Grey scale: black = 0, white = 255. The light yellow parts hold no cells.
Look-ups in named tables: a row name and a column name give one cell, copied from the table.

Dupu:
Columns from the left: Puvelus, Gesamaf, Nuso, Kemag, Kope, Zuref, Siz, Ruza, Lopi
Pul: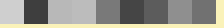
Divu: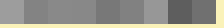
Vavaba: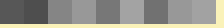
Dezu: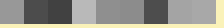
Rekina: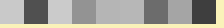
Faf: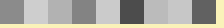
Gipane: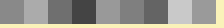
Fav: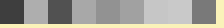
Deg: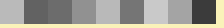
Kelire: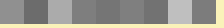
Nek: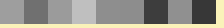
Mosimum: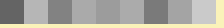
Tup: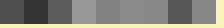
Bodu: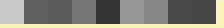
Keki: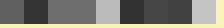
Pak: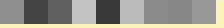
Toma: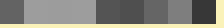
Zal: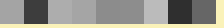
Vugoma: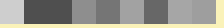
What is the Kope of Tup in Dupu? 130
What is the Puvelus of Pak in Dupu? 143
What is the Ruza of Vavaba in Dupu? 152
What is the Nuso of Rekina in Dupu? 203
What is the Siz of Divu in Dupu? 151
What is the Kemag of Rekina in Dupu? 147
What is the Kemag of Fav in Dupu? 168
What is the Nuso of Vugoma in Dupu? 79
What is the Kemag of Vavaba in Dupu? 152
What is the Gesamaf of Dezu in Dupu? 76
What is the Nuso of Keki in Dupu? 110
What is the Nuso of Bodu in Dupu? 90
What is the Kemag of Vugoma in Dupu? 142
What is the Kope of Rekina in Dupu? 181
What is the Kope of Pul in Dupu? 121
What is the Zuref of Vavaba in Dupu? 163
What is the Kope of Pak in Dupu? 57
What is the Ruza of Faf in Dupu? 199
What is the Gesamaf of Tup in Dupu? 51

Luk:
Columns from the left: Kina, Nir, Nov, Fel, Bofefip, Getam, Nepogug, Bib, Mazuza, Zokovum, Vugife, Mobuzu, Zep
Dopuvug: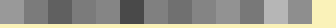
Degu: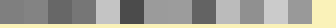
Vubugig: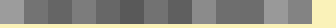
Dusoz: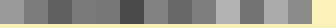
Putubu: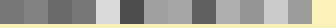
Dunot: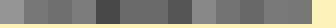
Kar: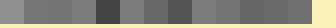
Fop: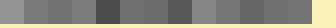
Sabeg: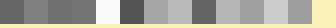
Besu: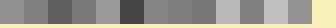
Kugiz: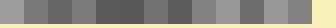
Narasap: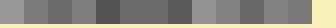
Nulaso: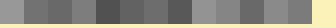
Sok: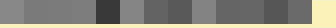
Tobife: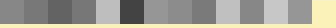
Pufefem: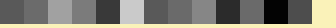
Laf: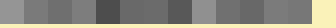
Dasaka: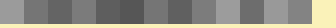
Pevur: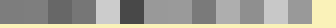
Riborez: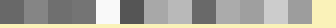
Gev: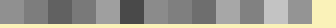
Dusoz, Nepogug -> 129
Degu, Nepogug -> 155
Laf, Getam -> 105
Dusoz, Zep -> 139
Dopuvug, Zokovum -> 146
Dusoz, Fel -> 123

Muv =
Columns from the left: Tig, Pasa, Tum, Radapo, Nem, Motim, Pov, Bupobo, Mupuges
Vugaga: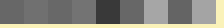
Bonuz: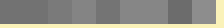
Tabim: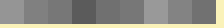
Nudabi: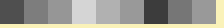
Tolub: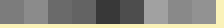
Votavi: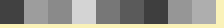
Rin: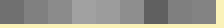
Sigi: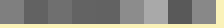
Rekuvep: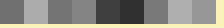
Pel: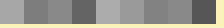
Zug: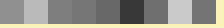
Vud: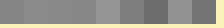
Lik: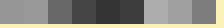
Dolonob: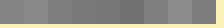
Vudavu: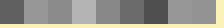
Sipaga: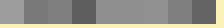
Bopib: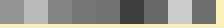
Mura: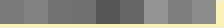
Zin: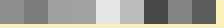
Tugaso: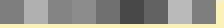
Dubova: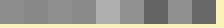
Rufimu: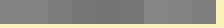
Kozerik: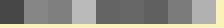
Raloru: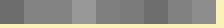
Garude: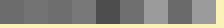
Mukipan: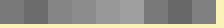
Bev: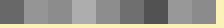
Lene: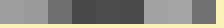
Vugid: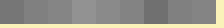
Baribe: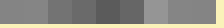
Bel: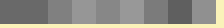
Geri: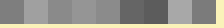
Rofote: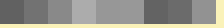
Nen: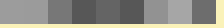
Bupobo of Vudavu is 151
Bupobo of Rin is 127
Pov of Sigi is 169
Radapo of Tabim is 91
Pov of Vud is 109
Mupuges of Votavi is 174
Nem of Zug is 103
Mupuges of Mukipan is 128
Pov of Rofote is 99
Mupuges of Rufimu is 126
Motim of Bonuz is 134
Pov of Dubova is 100
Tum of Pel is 137
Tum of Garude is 110
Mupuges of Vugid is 132

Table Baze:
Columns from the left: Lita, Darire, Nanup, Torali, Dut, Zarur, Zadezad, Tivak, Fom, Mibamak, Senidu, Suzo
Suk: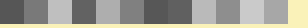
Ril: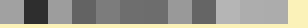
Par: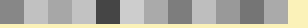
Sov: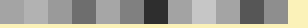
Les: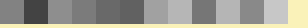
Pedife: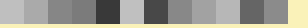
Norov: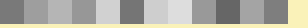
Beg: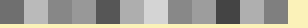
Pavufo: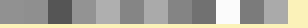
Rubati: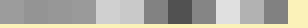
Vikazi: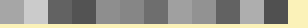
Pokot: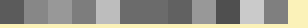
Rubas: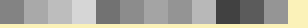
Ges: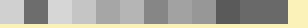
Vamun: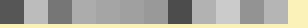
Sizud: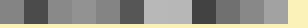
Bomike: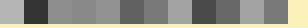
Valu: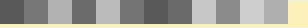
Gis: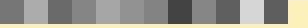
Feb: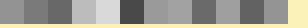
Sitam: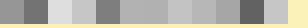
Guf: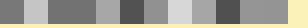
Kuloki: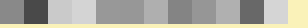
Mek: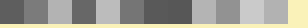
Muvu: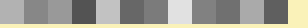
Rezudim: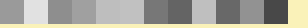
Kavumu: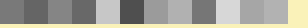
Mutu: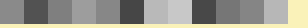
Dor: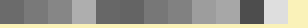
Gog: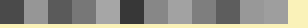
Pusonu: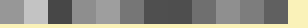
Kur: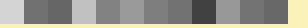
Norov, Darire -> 158
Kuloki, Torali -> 212
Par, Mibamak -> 153
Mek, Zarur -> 117
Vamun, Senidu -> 147
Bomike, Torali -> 137
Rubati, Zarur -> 201
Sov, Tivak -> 163
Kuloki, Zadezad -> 175
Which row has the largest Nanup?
Sitam

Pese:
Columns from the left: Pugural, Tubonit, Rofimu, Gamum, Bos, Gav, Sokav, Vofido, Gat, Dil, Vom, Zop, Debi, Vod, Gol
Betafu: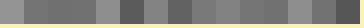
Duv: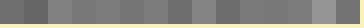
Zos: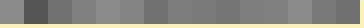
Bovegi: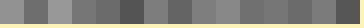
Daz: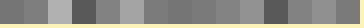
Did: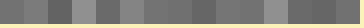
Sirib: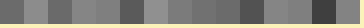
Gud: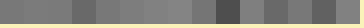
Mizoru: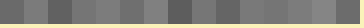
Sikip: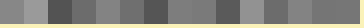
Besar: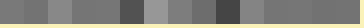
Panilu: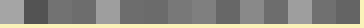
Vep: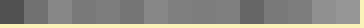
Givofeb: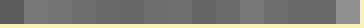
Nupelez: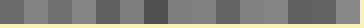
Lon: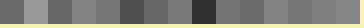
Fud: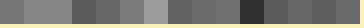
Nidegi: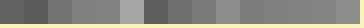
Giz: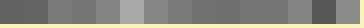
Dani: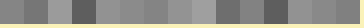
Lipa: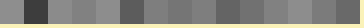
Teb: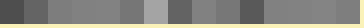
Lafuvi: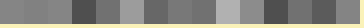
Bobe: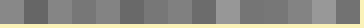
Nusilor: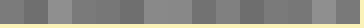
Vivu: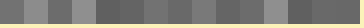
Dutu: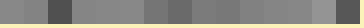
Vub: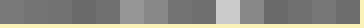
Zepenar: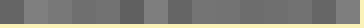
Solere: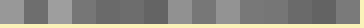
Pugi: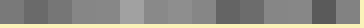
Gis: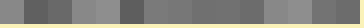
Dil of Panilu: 103
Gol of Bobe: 114
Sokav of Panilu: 107
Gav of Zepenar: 96
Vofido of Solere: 145
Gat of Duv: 132
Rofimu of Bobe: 133
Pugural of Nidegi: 98
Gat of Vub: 111
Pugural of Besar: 121
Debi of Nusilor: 119
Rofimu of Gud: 122

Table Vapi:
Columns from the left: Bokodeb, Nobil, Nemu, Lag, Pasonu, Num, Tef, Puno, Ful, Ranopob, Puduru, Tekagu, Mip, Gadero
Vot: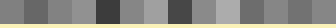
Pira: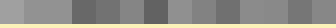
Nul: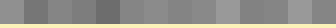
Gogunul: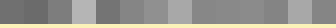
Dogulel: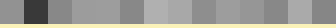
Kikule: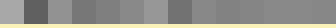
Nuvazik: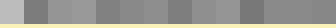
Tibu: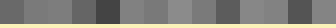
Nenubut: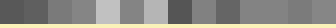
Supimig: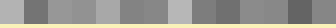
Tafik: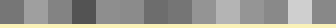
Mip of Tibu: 84
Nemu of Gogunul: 125
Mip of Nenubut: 123
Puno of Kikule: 114
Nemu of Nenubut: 122
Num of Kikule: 137
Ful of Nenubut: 129
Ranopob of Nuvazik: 149
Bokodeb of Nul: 143
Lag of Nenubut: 133
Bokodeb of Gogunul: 113
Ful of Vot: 138
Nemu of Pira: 146
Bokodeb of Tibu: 105
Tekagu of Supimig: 136
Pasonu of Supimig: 168
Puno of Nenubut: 85
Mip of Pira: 118
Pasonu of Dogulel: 157
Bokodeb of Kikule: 168

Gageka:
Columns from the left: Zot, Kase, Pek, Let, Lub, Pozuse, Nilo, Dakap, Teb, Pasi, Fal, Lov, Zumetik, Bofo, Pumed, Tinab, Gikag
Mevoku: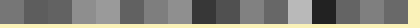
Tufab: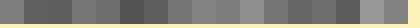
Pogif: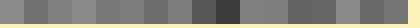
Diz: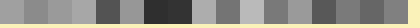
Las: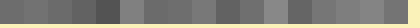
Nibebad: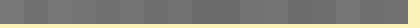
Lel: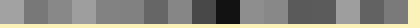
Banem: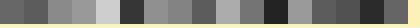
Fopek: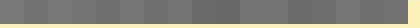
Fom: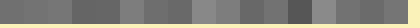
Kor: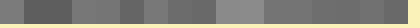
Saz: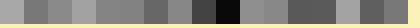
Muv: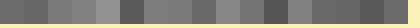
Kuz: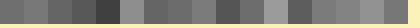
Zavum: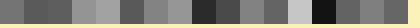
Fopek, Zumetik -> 107
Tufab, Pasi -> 125
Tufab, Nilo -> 94
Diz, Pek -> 154
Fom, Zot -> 112
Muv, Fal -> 116
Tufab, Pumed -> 92
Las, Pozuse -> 128
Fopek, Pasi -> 104
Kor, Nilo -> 120
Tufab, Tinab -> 152

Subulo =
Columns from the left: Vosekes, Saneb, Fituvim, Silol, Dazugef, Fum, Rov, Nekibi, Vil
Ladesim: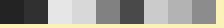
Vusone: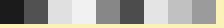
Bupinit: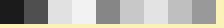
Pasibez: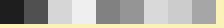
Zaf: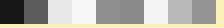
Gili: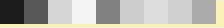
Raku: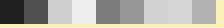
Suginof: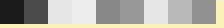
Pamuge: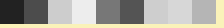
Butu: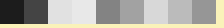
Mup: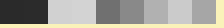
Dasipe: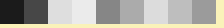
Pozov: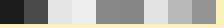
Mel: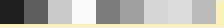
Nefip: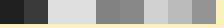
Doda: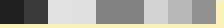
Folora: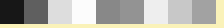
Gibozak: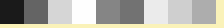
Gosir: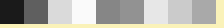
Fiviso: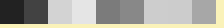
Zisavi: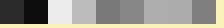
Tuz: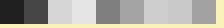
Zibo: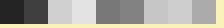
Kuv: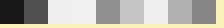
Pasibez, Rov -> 217
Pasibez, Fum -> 149
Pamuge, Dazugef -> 119
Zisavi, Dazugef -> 121
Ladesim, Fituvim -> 230
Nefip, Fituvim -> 223
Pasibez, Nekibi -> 204
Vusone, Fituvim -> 224
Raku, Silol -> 238
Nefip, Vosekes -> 32
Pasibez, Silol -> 239
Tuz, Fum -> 164
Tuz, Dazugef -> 127
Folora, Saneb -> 95
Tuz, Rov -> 206

